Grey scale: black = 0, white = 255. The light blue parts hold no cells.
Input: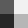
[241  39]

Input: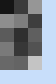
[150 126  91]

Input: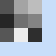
[189 112  86]

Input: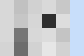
[200  46 216 109]

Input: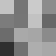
[140 194 169  47]

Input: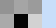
[155   4]
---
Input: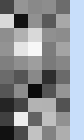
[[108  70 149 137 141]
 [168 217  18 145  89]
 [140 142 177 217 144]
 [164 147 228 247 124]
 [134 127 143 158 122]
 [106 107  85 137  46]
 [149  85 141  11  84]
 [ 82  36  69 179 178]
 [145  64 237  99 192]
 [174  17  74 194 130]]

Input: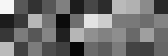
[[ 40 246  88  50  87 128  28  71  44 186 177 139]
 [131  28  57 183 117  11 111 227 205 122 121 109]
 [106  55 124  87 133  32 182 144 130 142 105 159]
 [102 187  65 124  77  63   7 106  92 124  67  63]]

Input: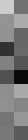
[[113 205]
 [171 147]
 [102 146]
 [103  49]
 [ 85 129]
 [ 10  81]
 [169 142]
 [133 144]
 [151 116]
 [ 91 120]]

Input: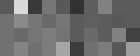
[[ 90  89 218  57 118  88  50  94 130  91]
 [ 90 113 138 118 105 118  91  95  93  88]
 [ 66 113 106 118 125 115  91 106  92 130]
 [157 113 132 112 125 166  60 111 124  88]]

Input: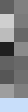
[[128  96]
 [123 207]
 [103 188]
 [139  32]
 [105  98]
 [111  86]
 [127 158]]

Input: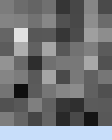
[[ 74 124 108 100 112  53  71 134]
 [107 132 129 114 135  81  72 142]
 [141 101 225  87  88  54  75 159]
 [ 91  92 174  97 166  87 114 127]
 [ 81 147 105  45 112 120 120 168]
 [118 133 124  89 165  74 121  97]
 [ 80 116  14  91 118 134 140  96]
 [ 90  81  88 127  97  54  47  91]
 [ 88 125 100  69 100  40  73  20]]

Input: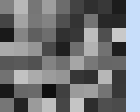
[[ 28 130 184 118 158 108  67  47  56]
 [ 39  69 163 120 131  80  51 116  40]
 [201  25 133  95 110  48  55 189  79]
 [ 29 170 166 149  73  31 111 178 114]
 [103  87  90  81 131 111 166 120 102]
 [ 54 114 194 171 156 149  54  48 183]
 [ 55  25 104 106  15  64 155 159 116]
 [ 75 118  35 155 191  70 197  45  79]]
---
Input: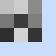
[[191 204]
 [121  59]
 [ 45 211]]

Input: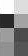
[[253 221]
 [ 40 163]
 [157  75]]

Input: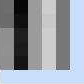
[[109   7]
 [107  15]
 [143  30]]

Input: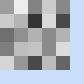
[[158 237]
 [203 180]
 [111 144]]

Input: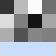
[[ 51 186]
 [221 127]
 [173  82]]

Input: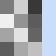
[[124 208]
 [240 147]
 [164 227]]
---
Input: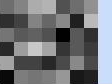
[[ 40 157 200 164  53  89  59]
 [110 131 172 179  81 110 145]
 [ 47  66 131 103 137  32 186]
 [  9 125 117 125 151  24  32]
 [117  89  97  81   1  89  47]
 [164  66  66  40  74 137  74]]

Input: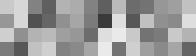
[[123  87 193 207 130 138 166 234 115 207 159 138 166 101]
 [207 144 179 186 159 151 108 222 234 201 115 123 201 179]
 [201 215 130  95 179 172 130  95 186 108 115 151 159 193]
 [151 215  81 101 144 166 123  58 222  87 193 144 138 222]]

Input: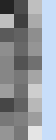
[[149 120 229]
 [157 112 206]
 [ 36  77 191]
 [ 70  98 184]
 [191  63 171]
 [134 120 165]
 [120 128 157]
 [142 104 149]
 [ 90  98 142]
 [134  83 112]]

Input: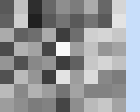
[[186 136 178 157 116 163 130 130 136]
 [ 75 178 163  69 248 157 193 149 163]
 [ 81 186 149  61 227 157 219 136 124]
 [149  81 136 149  61  97 199 213 193]
 [157 142 124 130  69 142 186 199 163]
 [171  97 110 171  61 110 207 213 199]
 [ 89 193  46 103 142 124 171 103 213]
 [ 97 207  32  89 116  89 116  89 227]]

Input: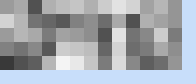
[[155 182 169 123 162 155 142  81 226 115 136 204 123]
 [129 115 136  88 204 197 189 102 211 109 123 169 142]
 [211 182 115 102  88 129 142 109 169  81 176 162 149]
 [ 57  81  94 182 244 232 197 123 218 136  94 109 149]
 [155 169  81 176 189 197 176 204 226 211 162 182 149]]

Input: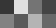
[[130  90 180 104]
 [ 54 224 116  68]]
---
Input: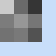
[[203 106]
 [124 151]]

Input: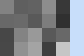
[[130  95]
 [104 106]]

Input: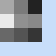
[[168 123]
 [234 144]]

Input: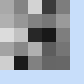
[[169 132]
 [176 151]]

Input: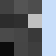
[[66 84]
 [44 47]]

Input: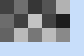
[[ 65 111]
 [108  64]]

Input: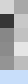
[[213 168]
 [ 54 200]]
